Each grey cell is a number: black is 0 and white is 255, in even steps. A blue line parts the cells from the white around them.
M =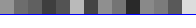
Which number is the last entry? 220
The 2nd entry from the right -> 89
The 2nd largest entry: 186
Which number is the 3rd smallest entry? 68
